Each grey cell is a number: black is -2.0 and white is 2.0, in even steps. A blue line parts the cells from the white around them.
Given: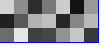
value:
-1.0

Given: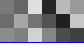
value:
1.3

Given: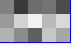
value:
-0.5

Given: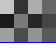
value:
0.3

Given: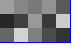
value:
0.0

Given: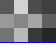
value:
-1.1
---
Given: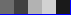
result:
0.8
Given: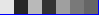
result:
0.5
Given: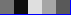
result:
1.5
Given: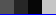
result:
-1.4
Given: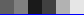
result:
-1.0
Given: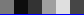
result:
0.5
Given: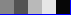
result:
0.9
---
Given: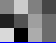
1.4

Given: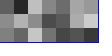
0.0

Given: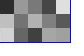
1.3

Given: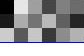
1.2

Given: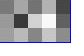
0.5

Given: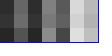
-1.4

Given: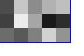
-0.3

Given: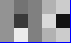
0.3
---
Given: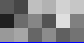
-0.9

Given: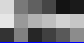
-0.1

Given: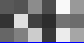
-0.7

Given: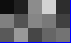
-1.5

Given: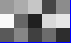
0.7

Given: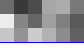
-1.1
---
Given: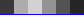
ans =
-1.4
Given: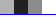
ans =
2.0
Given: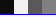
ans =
0.0
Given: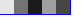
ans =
-0.9
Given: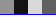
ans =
-0.5
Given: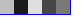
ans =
-0.1
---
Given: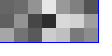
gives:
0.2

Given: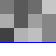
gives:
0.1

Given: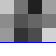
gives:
1.3

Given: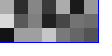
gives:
-0.7

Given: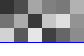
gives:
0.2

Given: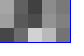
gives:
-0.2

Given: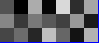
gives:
0.8

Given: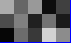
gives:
0.2

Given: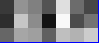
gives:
1.2
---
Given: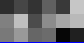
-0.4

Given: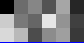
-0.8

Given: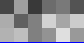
0.0

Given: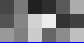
1.2

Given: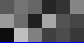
0.0

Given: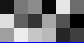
1.1
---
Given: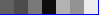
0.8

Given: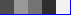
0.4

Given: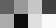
1.5

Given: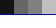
0.0

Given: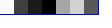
1.3

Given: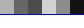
0.8

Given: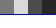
-0.1

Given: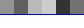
0.9
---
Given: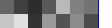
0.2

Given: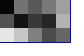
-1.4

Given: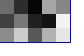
-1.7

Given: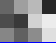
1.3

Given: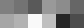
-1.4

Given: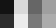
-0.1

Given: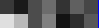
-1.3

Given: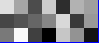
-1.1
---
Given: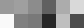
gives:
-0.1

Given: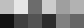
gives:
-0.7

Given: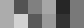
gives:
-0.6

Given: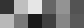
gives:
-1.6

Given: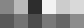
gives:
-0.8

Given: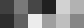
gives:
1.7
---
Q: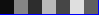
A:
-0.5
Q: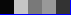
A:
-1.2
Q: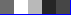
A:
-0.9
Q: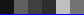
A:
-0.2
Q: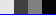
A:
-1.9
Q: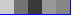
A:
0.1
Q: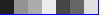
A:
1.5
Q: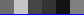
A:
0.0
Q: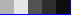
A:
-1.8
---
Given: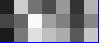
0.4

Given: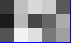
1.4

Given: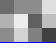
0.2

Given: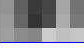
-0.9

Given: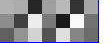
0.9

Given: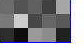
-0.5
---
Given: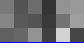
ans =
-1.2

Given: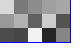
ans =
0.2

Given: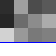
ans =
0.5

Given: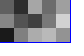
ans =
0.6

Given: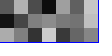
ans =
0.5

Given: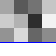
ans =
-0.6

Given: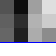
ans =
-1.8

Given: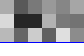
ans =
0.4
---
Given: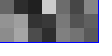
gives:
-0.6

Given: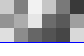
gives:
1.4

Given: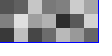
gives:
-0.4

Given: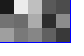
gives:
-1.1

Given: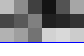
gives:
1.2

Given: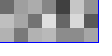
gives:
0.6

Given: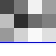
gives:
1.5
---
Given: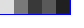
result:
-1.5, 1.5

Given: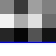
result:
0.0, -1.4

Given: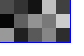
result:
-1.0, 0.4

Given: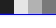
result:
-0.1, -1.5

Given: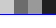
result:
-1.5, 1.2

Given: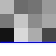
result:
0.4, -1.7
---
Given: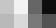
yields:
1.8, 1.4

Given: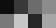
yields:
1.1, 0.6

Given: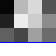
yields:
1.7, 1.4

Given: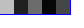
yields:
1.0, -0.3

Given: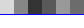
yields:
1.4, 0.4

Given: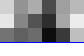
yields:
1.7, 1.6

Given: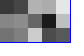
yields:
1.6, 1.2

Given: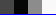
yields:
1.9, 0.2
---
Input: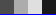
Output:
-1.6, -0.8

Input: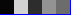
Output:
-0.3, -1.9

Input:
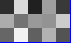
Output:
-1.1, -0.4

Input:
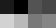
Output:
-0.9, 1.3

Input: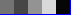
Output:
-1.9, -0.2

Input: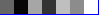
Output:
2.0, -0.4

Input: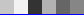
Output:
0.1, 1.1

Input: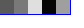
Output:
0.5, -0.6
